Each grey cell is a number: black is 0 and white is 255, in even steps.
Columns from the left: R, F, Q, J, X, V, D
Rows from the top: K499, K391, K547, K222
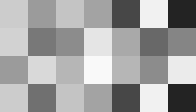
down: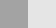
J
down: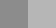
Q

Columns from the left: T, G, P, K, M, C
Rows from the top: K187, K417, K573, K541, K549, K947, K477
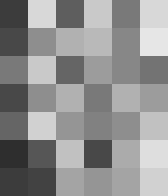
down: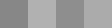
M
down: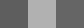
P
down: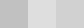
C
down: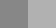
M
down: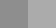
M
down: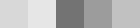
C

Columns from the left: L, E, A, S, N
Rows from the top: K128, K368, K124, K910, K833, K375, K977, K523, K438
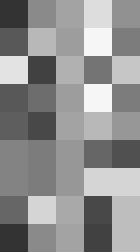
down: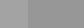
A
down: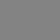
L
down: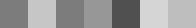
N

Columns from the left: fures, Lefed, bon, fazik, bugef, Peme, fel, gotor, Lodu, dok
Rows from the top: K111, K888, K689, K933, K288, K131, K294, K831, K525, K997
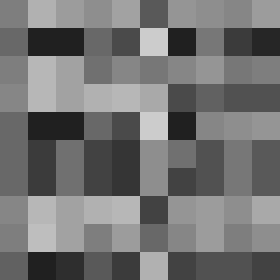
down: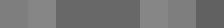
fures
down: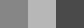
bugef
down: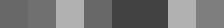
fazik
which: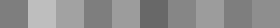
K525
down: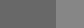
fures

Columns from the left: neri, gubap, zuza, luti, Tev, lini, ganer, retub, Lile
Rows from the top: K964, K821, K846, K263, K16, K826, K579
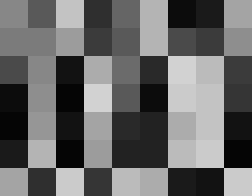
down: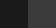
retub
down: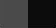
neri

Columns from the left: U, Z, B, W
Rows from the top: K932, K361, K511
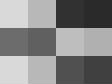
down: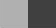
W
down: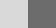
U
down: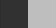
B

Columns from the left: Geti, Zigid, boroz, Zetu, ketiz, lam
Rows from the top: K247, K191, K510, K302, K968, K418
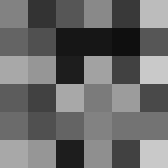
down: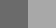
Geti
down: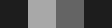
boroz
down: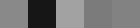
Zetu
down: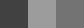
ketiz
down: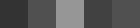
Zigid

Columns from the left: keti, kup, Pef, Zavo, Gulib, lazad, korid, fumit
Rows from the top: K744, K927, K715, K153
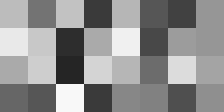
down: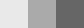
keti
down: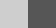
kup
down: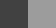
korid
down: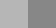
Gulib
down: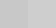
kup
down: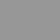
fumit

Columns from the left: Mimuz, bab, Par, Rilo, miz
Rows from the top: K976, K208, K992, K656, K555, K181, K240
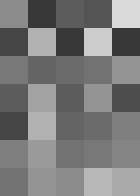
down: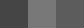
Mimuz
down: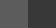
Par
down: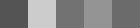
Rilo
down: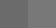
Rilo
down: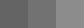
Par

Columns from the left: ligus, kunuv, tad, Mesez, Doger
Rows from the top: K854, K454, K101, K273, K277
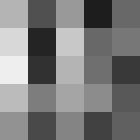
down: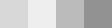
ligus
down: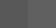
Doger

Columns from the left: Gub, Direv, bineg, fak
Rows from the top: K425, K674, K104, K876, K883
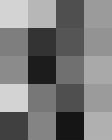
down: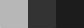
Direv
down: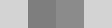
Gub

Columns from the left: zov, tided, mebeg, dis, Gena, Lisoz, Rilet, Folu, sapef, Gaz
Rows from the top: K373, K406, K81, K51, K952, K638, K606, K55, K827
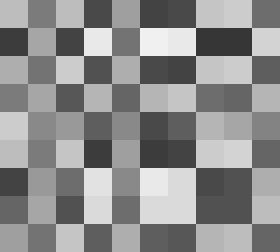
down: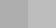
Gaz
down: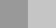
mebeg
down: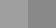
Gena
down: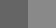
Gena
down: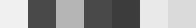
Lisoz

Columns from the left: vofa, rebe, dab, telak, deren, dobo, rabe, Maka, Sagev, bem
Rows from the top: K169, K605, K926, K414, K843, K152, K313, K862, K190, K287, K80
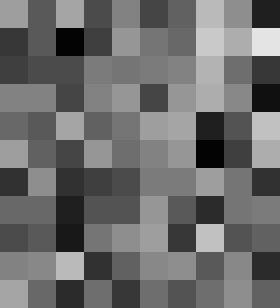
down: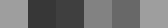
vofa
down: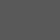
rebe
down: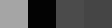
dab
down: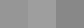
dobo
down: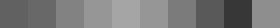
rabe

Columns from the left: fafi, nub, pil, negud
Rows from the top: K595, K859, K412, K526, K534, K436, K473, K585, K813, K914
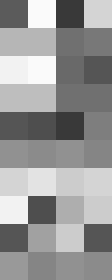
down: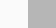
nub
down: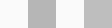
nub
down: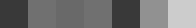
pil
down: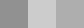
pil

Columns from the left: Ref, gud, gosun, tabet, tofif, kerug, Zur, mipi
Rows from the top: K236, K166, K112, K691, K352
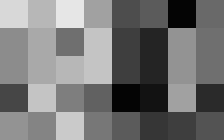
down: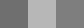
gosun
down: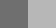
gosun

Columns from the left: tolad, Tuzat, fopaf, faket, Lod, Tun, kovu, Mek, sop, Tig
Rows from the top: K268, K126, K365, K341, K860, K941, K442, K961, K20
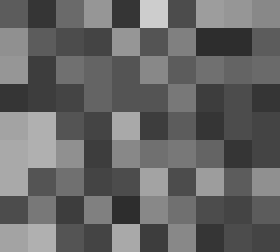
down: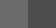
fopaf
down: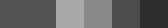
Lod
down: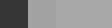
tolad
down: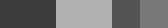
Tuzat
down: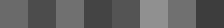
fopaf
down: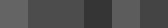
sop
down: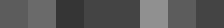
Tig

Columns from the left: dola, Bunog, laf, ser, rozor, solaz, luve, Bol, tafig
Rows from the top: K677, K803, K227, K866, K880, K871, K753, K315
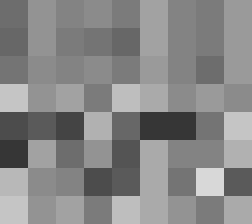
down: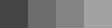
laf
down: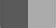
tafig
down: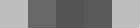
rozor
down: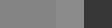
luve
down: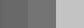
dola

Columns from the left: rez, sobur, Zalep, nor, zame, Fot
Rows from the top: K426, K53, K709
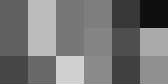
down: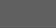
rez
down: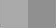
Fot
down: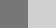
Zalep
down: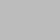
sobur
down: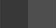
zame
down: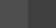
zame

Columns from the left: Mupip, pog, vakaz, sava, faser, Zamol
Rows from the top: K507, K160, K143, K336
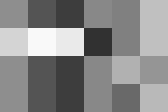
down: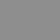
Mupip
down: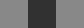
sava
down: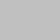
Zamol
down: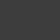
vakaz
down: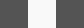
pog
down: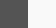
pog
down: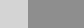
Mupip

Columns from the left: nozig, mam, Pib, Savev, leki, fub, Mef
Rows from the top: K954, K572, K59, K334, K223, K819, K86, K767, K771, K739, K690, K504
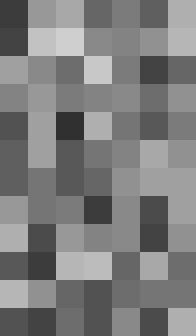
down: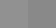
leki
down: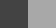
fub
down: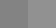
leki
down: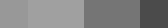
mam
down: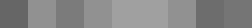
Mef

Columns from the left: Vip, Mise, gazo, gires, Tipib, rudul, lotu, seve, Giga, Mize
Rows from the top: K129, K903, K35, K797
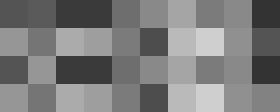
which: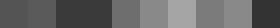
K129
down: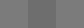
Tipib
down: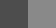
rudul

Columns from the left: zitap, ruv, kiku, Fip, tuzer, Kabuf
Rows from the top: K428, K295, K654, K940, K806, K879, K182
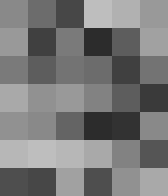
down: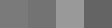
kiku
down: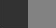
tuzer
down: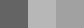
kiku
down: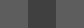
tuzer
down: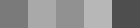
zitap
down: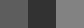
tuzer
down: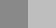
ruv

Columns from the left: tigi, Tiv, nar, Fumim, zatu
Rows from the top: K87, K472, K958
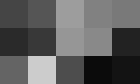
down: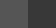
Tiv
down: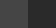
tigi
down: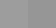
nar
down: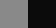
Fumim

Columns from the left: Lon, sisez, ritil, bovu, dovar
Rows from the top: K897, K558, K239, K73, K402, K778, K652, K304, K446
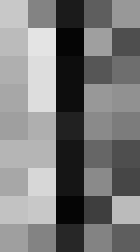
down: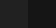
ritil
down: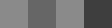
bovu
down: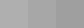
Lon
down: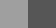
bovu

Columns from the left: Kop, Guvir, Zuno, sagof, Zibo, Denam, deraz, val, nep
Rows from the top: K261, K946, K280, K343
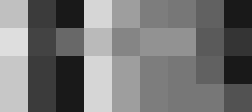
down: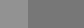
deraz
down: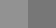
deraz
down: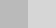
sagof
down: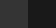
nep
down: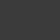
Guvir
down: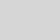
sagof
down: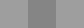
Zibo

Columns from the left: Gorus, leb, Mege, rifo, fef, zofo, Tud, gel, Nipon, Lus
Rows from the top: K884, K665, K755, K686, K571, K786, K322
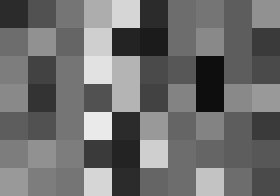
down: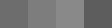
Gorus
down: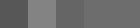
Tud
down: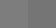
Mege
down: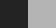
fef
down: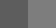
Gorus
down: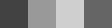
zofo
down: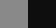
gel

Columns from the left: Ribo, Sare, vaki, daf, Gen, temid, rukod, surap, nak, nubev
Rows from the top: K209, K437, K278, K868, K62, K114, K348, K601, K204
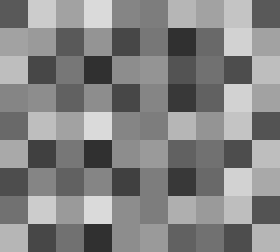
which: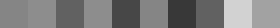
K868
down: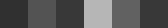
rukod
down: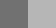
Ribo
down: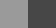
Sare
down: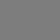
temid
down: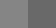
Ribo
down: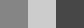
Sare

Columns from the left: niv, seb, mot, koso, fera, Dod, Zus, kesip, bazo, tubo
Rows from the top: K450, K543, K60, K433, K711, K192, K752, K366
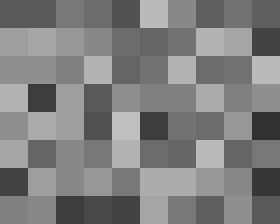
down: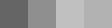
fera
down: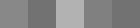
Zus
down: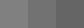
Zus

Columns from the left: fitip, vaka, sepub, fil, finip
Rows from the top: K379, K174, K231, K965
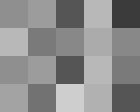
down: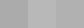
fil
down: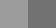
vaka

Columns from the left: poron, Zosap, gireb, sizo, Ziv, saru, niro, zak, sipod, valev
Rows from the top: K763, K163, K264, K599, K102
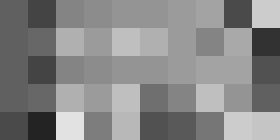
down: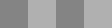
gireb
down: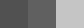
valev
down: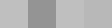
Ziv
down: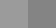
niro
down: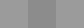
sizo

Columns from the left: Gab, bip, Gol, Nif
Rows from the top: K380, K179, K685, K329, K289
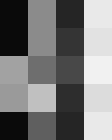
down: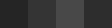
Gol
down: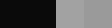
Gab

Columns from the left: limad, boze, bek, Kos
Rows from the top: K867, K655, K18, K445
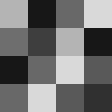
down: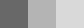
bek
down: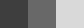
boze
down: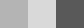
bek
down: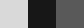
Kos

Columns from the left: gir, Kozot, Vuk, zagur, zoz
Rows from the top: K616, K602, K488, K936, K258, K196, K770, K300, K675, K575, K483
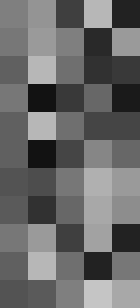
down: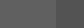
gir
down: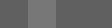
gir
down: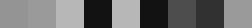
Kozot
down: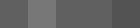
gir
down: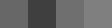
Vuk
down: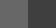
Vuk
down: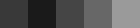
zoz

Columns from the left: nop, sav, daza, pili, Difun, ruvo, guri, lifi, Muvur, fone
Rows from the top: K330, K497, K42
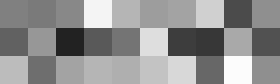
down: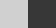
lifi
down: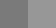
sav
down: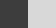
guri
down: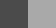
Muvur
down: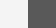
pili
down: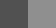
fone

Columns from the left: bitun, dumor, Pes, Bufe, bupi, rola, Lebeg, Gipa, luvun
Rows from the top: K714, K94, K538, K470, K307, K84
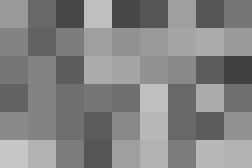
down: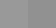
rola
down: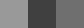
luvun
